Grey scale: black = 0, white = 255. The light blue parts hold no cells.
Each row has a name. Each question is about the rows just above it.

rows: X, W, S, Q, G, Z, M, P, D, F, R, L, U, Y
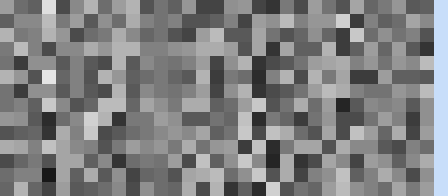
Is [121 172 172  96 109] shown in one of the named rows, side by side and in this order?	yes
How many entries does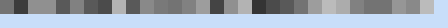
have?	31
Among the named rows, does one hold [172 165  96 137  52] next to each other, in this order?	no

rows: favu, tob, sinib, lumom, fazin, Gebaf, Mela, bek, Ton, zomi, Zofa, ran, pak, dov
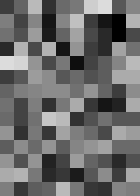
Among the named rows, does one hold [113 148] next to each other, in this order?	yes
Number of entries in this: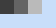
3
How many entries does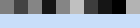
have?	10
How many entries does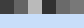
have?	6
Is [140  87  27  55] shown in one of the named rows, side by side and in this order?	no
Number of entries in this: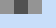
3

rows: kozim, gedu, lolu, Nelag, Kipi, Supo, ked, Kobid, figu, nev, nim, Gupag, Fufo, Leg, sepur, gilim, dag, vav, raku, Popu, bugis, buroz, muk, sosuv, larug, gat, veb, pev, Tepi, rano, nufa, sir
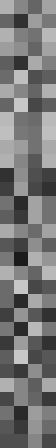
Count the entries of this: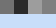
4
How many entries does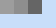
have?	3
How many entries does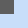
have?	1
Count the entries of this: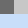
2
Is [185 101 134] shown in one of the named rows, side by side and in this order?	no
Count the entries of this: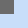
1

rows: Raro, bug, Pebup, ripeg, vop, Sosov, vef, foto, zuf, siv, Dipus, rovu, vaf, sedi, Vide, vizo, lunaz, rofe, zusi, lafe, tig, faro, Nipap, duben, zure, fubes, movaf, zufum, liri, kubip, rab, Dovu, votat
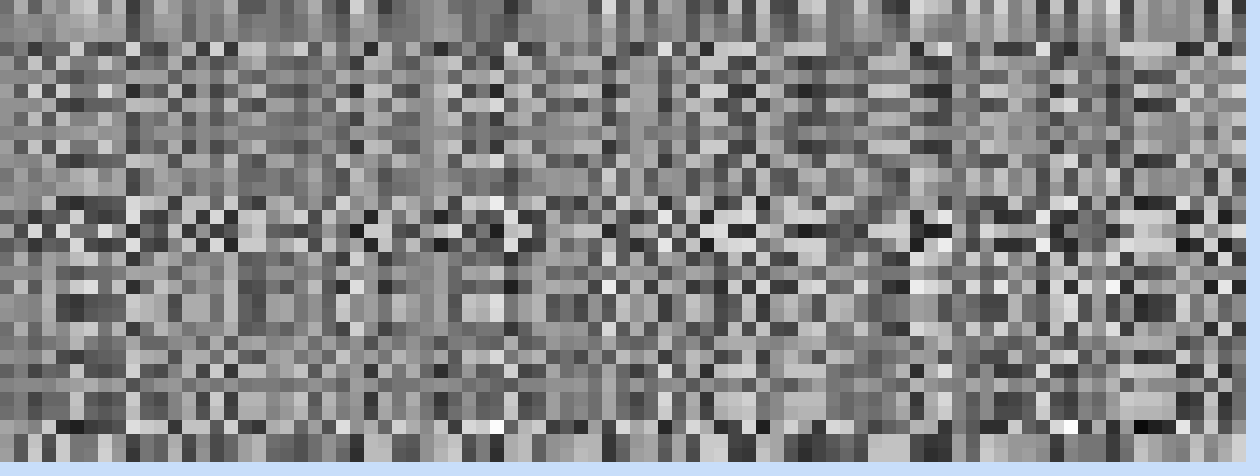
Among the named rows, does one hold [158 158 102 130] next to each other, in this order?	no
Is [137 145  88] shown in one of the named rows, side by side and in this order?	yes
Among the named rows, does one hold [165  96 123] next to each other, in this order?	no
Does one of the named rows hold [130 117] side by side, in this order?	yes
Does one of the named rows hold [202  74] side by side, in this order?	yes
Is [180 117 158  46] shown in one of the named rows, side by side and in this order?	yes
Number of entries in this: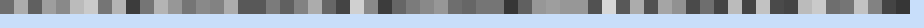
65

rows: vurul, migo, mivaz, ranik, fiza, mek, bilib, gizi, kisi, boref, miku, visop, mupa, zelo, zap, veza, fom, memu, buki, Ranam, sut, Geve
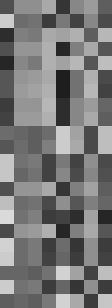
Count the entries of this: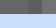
4
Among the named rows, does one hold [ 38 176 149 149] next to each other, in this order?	no
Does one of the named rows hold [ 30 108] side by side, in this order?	no

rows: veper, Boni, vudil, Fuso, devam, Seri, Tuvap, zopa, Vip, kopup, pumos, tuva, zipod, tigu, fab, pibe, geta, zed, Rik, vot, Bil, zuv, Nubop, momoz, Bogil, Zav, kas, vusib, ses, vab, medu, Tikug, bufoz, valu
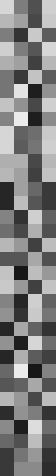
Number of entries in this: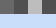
4
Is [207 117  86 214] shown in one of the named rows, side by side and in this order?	no
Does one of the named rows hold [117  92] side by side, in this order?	no

